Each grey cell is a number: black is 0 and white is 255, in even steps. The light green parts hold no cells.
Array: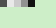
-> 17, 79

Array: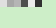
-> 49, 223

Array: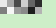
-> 44, 126

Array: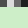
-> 31, 77

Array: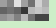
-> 172, 145

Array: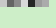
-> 171, 200

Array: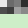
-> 46, 77
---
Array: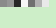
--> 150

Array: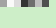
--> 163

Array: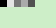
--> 118

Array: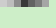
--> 140

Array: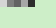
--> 126

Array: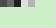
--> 104

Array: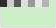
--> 179

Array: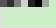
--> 84

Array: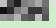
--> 113
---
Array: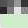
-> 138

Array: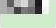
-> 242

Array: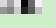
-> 190

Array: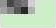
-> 177

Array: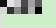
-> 0

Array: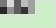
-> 160

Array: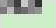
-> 146

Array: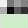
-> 49

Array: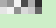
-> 101

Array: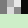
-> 10
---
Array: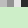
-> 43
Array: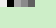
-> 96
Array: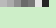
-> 37
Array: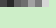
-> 214
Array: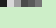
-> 118
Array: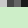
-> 26
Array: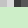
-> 88
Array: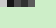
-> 91
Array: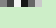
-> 202
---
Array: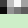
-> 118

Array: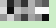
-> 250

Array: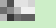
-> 239

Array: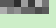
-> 76

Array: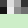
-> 140

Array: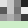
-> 116

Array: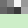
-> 57

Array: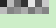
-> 158

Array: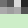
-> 170

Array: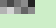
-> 101
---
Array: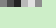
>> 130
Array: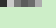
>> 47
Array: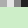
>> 173
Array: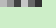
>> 186
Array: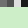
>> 111
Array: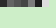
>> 43
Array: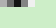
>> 176
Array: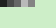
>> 31
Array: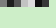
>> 125
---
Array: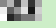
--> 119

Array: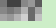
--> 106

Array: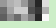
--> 38

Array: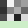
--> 34

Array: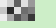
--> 125

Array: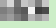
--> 156
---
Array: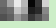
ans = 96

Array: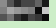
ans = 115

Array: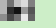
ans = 72

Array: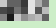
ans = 27

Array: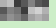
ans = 145

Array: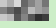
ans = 186
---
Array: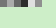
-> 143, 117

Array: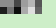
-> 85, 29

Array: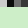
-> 55, 202

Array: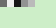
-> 186, 108

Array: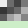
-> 120, 92

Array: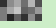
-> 81, 124

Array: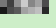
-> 76, 24
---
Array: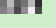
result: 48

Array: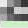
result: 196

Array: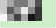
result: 53

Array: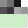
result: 248

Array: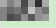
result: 116

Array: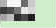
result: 215

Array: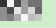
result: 103
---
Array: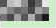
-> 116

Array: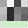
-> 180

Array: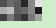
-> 65

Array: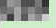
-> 151

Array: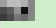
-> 60

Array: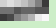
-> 58
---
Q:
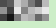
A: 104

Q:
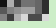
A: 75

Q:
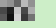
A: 57

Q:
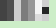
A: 219

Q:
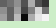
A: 229

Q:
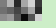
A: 84

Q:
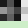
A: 25
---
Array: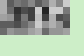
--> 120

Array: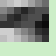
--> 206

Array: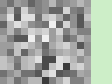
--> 157

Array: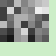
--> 187

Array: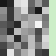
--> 217

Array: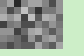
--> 40
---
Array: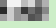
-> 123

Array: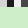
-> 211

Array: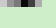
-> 202

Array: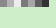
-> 137

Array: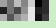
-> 160

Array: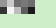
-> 149
